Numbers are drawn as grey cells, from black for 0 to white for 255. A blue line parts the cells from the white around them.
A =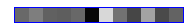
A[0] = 105
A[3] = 94
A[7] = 114
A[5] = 8

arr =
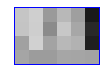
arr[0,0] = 197
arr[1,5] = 41
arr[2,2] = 163
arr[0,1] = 207
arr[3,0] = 165
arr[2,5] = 32
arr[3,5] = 163

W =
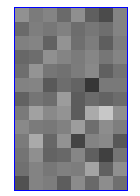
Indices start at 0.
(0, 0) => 145
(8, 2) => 120
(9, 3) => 146
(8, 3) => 129
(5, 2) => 89
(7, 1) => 161
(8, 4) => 157
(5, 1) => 132
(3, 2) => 144
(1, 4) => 109
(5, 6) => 121
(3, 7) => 132
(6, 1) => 117
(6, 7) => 108
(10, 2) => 99
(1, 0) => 106
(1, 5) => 119
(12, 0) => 81
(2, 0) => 128
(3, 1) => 109
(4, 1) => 148
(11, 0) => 112
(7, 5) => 170
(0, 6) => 75
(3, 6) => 118
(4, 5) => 137
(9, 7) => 87
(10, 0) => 116
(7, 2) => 137
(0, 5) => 95
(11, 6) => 96

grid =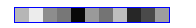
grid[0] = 182
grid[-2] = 74
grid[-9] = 141
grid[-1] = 158

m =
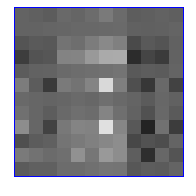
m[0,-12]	99
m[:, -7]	[108, 104, 124, 153, 111, 132, 103, 108, 130, 128, 118, 112]
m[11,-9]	108
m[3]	[61, 83, 86, 131, 132, 153, 170, 171, 44, 69, 59, 98]
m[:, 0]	[99, 99, 84, 61, 92, 124, 105, 112, 141, 79, 122, 91]
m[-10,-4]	74
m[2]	[84, 90, 88, 115, 110, 124, 137, 128, 74, 89, 84, 97]
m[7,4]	111
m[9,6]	135
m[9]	[79, 92, 96, 116, 122, 128, 135, 141, 71, 82, 77, 100]
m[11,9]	93
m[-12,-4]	93
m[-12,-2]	98
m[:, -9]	[105, 102, 115, 131, 106, 122, 102, 105, 120, 116, 111, 108]
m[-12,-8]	101
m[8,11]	60
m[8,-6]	224
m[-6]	[105, 102, 100, 102, 106, 103, 111, 105, 100, 91, 103, 97]
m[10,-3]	46
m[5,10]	105
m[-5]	[112, 102, 93, 105, 111, 108, 132, 111, 98, 81, 104, 90]
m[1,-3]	96
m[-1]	[91, 96, 96, 108, 108, 112, 117, 116, 87, 93, 91, 100]
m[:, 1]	[96, 99, 90, 83, 98, 92, 102, 102, 102, 92, 114, 96]
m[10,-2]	103
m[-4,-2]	113
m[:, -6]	[122, 105, 137, 170, 113, 217, 111, 132, 224, 135, 153, 117]
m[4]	[92, 98, 99, 106, 109, 111, 113, 116, 89, 93, 91, 100]
